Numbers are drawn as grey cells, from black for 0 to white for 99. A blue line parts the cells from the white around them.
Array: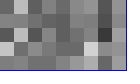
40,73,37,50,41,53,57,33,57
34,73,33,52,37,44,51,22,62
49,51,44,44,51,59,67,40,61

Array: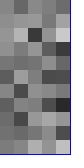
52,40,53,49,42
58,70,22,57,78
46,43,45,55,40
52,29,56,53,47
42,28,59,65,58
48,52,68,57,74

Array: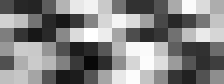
29,15,14,36,70,90,94,78,44,19,19,32,66,97,85,67
49,20,9,16,53,85,99,92,64,30,16,21,44,74,91,83
31,68,79,71,50,22,3,17,55,83,98,86,60,33,18,24

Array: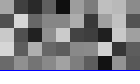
65,25,16,37,6,61,48,74,72,54
78,31,13,56,79,26,24,12,78,62
41,56,45,53,63,49,36,7,57,34

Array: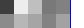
24,92,74,47,50

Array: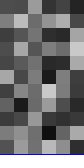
30,29,60,20,26,14
24,33,45,18,16,64
27,35,44,16,17,66
25,52,42,78,48,23
23,28,59,22,19,22
32,60,44,72,55,18
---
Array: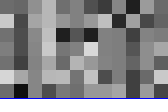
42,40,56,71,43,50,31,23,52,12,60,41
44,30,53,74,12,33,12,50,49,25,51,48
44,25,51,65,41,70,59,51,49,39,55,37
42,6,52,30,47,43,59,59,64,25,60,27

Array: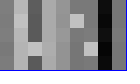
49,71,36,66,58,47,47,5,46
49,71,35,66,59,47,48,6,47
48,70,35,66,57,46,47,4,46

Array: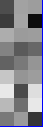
30,63,61
67,60,61
38,47,58
90,29,86
47,60,21

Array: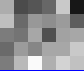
67,29,33,40,78,9
48,45,65,31,63,65
48,72,97,68,82,75

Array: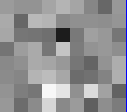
60,57,57,64,70,64,52,40,59
65,46,45,43,11,47,62,59,46
53,56,66,64,59,46,39,57,67
57,49,46,96,89,56,85,63,38

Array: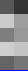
34,20
49,59
39,46

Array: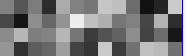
50,33,48,17,66,50,46,77,74,42,7,14,79
54,71,49,51,71,46,23,32,38,55,26,42,9

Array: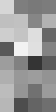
83,49,47,48
80,76,86,40
61,50,20,35
73,58,44,60

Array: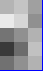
70,76,62
45,56,69
44,56,69
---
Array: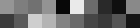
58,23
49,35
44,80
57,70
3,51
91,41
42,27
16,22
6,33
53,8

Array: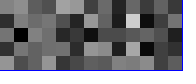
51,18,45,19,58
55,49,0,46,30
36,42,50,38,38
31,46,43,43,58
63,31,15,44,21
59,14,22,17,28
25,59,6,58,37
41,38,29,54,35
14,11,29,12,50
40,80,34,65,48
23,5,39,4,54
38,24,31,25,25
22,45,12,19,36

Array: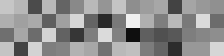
77,68,43,76
71,62,65,26
29,66,42,82
72,37,82,49
39,62,38,51
53,83,21,69
72,39,49,65
58,16,85,44
76,47,50,72
55,93,6,74
61,68,37,48
65,49,31,39
26,72,34,17
64,47,49,59
59,85,52,59
56,42,55,83

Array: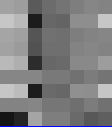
63,77,64,63,72,52,77,51,8
61,72,62,60,68,52,73,51,14
35,11,33,32,17,52,11,52,64
42,40,44,43,40,47,41,46,49
45,39,43,43,41,47,40,46,49
49,55,49,51,53,44,56,43,41
52,55,51,52,53,48,55,48,34
51,77,52,51,61,45,77,44,37

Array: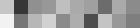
77,94
21,46
56,71
59,81
74,54
66,67
62,30
42,76
66,59
54,49

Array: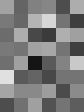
63,47,42,47,43,87,64,30
39,40,67,45,62,35,53,44
50,70,28,63,8,39,53,62
52,83,23,65,35,28,61,32
30,45,68,45,51,45,29,45
67,24,62,24,78,45,54,36

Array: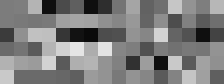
48,48,23,41,69,78
49,47,56,45,62,41
70,46,75,35,60,41
6,47,74,70,82,41
29,62,21,81,35,40
37,64,7,89,68,37
6,63,4,67,70,60
18,56,30,88,57,57
45,52,31,52,50,47
64,59,57,49,19,57
38,39,52,31,61,52
43,55,82,48,6,35
77,30,39,44,78,51
57,50,32,47,35,76
49,35,6,46,63,62
71,43,26,57,56,37
